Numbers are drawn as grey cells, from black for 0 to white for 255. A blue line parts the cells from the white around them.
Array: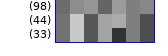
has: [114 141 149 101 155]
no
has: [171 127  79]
yes
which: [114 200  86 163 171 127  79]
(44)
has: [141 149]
yes

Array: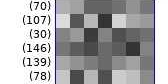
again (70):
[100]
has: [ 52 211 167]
yes
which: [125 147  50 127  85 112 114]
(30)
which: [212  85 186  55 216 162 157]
(107)
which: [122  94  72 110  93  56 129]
(146)

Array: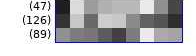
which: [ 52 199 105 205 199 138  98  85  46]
(126)
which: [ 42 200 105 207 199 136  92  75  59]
(126)
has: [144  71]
yes
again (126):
[199]
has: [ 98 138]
no
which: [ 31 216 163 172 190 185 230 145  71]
(47)

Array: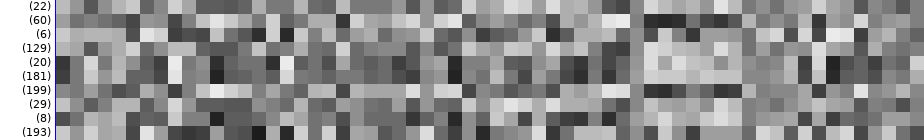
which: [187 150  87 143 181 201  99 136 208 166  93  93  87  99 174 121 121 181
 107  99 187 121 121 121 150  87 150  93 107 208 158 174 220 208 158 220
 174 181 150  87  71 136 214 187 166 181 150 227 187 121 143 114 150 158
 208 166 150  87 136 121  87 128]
(22)
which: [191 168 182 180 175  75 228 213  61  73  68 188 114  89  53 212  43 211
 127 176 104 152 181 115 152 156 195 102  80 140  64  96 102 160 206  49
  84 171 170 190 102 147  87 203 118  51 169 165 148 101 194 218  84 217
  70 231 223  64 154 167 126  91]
(6)
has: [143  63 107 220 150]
no

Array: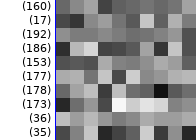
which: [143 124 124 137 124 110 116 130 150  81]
(192)
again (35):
[39]
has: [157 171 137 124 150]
no
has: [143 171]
yes
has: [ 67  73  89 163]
yes
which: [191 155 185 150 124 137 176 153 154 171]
(36)

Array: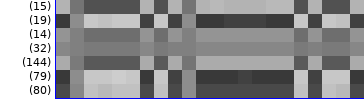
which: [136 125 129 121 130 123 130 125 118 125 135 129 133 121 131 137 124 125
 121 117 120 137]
(32)
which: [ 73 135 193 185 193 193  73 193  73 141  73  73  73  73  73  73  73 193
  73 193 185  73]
(80)
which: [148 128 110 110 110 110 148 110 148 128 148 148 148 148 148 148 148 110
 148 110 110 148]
(14)
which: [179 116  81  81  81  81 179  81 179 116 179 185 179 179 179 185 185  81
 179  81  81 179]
(15)

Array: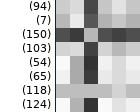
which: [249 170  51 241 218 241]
(54)
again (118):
[190]
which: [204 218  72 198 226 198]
(94)

